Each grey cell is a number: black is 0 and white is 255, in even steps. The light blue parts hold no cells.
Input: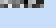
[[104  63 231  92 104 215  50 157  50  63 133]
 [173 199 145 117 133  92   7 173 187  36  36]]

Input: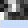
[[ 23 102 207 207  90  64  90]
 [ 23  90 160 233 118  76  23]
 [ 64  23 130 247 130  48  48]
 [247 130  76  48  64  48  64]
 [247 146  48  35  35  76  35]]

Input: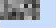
[[152 109 167 152 140 140 109  96  68 125]
 [167 109 152  96 125 152 140 125  96 140]
 [167  96 125 152 152 198  39 182  53  81]
 [125 109  81  39  96  68 140 125  96 109]
 [ 81 109  68  81 109  68 167 182  68 125]]

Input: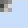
[[ 64 164 216]
 [123 191 164]
 [109 123 149]]

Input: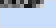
[[115 100 141 100 115 157  24  24  85 169 209]
 [ 39 141  85   9 141  55 169  39  69  39 127]]

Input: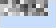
[[186 140 230 202 186 230 113 186 140 126 154  85]
 [202 202 217 140 186  98  61 140  61 245 170  98]
 [113  98 202 126  73 230 154 126 113 170 170 126]
 [202 245 170 170 154 113  85 154 170  98  98 217]]

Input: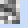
[[130  99 249 190 143]
 [234 143 190  99  86]
 [220 174 159  86 159]
 [ 86 114 143 130 234]
 [220 174 114  99 220]
 [114  58  74 114 205]]

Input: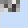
[[189  82 165  50 149]
 [135 123 149 232 109]
 [203 218 109  66 177]]
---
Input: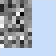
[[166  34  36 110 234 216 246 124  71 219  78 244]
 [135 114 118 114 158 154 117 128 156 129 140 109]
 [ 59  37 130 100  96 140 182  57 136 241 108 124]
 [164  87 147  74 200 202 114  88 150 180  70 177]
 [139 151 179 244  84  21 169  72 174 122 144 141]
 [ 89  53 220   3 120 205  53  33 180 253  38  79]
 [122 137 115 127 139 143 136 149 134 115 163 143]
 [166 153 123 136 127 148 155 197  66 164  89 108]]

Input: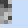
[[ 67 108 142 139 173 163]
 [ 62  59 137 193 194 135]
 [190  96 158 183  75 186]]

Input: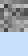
[[141 200  86 106 103 171 122 158]
 [159  59 142 184 143  99 155  70]
 [146 126 105 151 125 127 111 161]
 [122 171 136  74 150 155 144 150]
 [127 185  75 140 124 176 158 161]
 [114 170 122  93 124 156 166 112]
 [106 193  85  78 124 179 145 199]]

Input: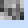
[[ 81  94  49 179 208]
 [161 158 124 153 179]
 [156 169  74  75 178]
 [166 196 127 143  87]
 [141 109 100 116 124]
 [200 194 129  63  42]]

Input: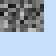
[[ 69 155  66  19 124 139 150 137]
 [123 173  63 174 105 173 183 103]
 [103  22 125  81 112  63 113  99]
 [116  32 134  41  70  82  95  59]
 [106 148  74  88  86 154 127 163]
 [ 63  72 139 195 158  32  92  89]
 [124 170  84  94  42 144  85 111]
 [ 63 152  56  72 102 127 120 191]
 [102  96  43 106  68 128  51 183]
 [124 126  92  36 128 149 129 134]
 [131  42  58 149 134  89 143 107]]

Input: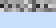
[[152  34 216]
 [123 169 138]
 [174  69 162]
 [164 165 194]
 [160  93 165]
 [163 167 101]
 [212 138 192]
 [143 225 137]
 [ 94 102  86]
 [175  45 167]
 [186 186 156]
 [169  64 124]
 [157 211 113]
 [173 195 139]]

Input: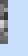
[[ 81 126 125 115  83 210 198 133 101 111  96]
 [ 90  93 154  56  55 145 135  78 146 110 103]]
